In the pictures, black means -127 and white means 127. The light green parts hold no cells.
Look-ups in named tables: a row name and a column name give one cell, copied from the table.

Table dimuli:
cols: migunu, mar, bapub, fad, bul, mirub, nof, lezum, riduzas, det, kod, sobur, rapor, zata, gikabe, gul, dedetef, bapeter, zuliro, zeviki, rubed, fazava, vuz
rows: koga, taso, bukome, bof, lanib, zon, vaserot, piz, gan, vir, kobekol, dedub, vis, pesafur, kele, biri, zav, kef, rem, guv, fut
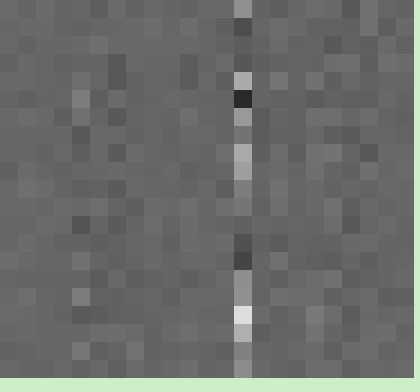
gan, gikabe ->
-32
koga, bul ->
-25
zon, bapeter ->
-35
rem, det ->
-22
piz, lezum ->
-28
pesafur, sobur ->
-22
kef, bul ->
-37
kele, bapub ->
-25
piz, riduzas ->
-25
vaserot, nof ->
-38
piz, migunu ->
-24
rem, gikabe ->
-33
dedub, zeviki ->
-32
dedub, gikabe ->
-29
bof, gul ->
-28
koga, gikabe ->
-28
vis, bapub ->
-21
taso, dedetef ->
-22

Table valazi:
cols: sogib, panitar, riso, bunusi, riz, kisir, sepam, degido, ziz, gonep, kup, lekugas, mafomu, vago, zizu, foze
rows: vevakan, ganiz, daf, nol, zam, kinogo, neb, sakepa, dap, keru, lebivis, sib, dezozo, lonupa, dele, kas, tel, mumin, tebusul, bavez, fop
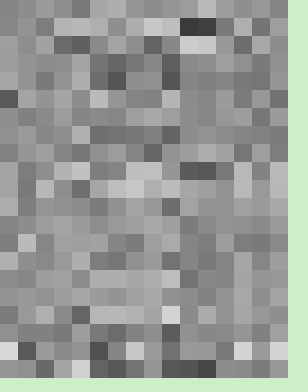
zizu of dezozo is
10
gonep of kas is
62
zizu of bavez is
27
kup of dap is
28
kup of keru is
-36
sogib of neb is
15
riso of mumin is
47
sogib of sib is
44
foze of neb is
26
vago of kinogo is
-4
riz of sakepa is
47
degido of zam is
14
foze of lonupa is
10
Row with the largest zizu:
daf

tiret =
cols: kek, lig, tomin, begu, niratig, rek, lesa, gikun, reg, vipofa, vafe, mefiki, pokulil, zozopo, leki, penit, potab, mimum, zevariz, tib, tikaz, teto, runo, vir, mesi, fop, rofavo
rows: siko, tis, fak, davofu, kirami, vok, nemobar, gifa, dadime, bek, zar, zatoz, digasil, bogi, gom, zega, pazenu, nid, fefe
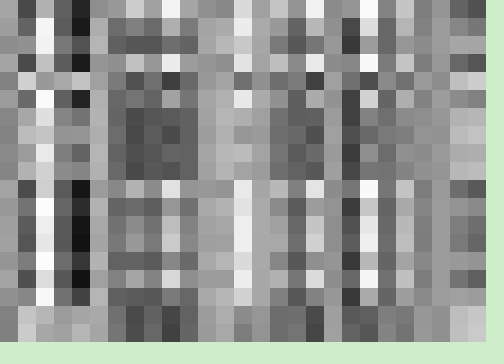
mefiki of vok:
38
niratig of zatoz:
-83
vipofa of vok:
34
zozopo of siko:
90
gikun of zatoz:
-20
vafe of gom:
-21
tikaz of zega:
117

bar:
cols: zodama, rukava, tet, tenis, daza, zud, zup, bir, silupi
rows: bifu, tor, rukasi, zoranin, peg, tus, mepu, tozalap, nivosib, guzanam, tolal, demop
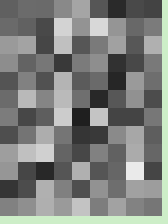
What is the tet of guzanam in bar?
-87
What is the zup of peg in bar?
-89
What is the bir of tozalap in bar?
39
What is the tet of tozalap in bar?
45
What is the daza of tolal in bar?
-48
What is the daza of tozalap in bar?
-74
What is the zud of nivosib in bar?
1
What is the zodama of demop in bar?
1
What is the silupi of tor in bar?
-4
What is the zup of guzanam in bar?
-25
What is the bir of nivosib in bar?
43
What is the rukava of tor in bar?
-30
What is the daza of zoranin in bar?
-4
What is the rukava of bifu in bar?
-20
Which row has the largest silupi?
rukasi

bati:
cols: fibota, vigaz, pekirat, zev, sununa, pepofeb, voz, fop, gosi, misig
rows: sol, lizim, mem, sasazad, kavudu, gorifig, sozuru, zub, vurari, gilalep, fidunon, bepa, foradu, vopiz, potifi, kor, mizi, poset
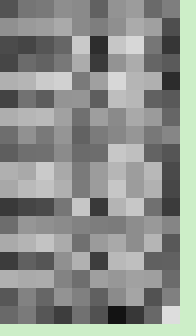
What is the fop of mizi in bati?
37
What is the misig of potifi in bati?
-30
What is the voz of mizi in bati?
11
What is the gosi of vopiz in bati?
53
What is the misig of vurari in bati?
-42
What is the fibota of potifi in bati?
-67
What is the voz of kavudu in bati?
87
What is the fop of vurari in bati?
63
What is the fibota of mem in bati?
-52
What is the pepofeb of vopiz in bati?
27

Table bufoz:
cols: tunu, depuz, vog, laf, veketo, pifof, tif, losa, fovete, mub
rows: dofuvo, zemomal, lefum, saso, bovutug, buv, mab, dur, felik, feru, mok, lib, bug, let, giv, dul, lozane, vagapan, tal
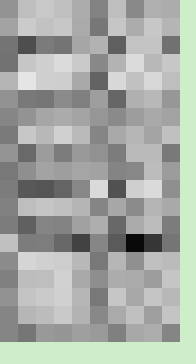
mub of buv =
23
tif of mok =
-46
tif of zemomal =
70
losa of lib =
11
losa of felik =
57
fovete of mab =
41
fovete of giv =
64
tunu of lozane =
18
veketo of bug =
33

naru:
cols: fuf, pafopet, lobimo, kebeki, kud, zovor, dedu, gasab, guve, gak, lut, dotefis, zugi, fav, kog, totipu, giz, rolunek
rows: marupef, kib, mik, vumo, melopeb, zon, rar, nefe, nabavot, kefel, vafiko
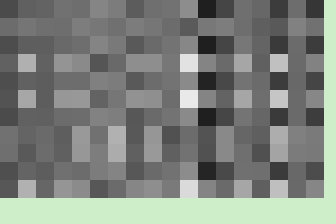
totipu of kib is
-38
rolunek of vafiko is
6
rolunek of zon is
7
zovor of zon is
-28
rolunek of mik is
-67
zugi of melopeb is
-55
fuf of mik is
-50
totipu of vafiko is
63
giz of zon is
-21
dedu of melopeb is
-3
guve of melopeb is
-19
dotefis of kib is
-7
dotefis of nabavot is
-46
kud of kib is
-2
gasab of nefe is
-39
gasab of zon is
18
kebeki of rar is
-19
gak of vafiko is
-5

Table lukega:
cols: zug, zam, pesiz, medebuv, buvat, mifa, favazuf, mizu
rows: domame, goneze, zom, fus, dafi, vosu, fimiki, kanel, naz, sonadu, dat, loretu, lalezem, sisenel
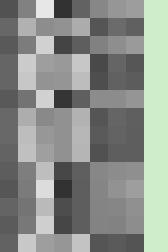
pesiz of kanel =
23
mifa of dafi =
-49
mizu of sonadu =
15
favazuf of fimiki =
-26
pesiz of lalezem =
79
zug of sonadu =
-34
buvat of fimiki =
50
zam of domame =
1
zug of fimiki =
-23
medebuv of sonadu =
-56
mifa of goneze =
-42
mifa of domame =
7
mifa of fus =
-54

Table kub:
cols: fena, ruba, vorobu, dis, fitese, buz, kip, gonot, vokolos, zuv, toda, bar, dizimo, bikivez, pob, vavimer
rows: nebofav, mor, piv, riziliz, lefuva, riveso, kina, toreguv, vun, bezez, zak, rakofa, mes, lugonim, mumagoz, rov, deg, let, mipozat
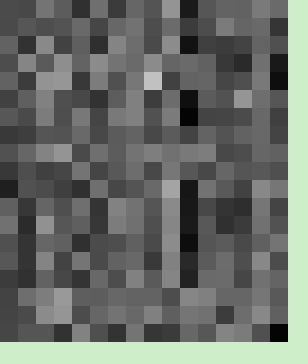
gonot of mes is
-15
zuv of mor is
-20
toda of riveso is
-112
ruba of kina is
-53
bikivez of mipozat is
-4
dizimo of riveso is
-45
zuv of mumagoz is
1
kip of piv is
4
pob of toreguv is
-23
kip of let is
-12
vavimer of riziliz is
-102
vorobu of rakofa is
-26
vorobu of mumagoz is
4
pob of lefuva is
-6
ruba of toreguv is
-65
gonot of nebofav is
-25

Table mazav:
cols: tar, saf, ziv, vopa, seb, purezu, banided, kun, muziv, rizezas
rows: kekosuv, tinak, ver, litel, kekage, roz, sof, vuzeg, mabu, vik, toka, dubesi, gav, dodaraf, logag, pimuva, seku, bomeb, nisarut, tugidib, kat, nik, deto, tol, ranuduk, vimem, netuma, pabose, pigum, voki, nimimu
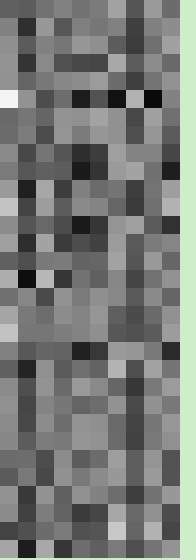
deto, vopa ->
-8
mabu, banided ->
31
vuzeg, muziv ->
22
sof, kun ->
-55
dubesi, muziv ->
-16
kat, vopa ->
-36
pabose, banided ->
-18
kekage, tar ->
18
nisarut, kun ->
-46
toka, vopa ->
-66
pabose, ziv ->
18
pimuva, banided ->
7

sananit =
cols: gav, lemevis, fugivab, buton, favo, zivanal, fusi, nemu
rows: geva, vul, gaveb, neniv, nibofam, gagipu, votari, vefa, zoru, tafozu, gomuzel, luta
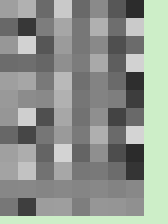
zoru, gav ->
32
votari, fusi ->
-60
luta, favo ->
-1
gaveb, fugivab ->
-41
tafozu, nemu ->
-75
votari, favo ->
-13
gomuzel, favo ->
5
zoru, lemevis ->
45
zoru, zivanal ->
15
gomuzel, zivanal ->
8
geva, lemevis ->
49
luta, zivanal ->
22
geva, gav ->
31
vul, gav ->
-23
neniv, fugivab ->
-25
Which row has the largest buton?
zoru

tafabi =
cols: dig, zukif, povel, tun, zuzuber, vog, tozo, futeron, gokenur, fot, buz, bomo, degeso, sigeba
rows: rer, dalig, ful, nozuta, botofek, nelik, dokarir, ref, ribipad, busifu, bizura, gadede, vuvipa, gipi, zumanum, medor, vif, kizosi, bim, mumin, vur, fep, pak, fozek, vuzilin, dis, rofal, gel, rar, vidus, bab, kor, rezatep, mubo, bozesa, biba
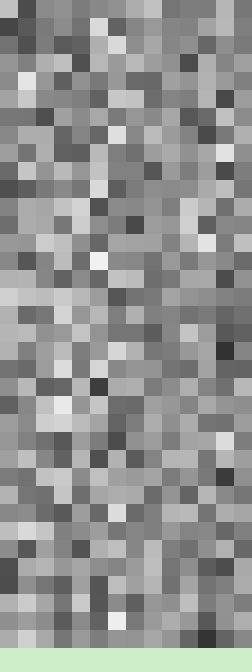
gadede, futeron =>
7
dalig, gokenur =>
25
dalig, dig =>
-57
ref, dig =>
7
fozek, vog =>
36
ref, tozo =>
95

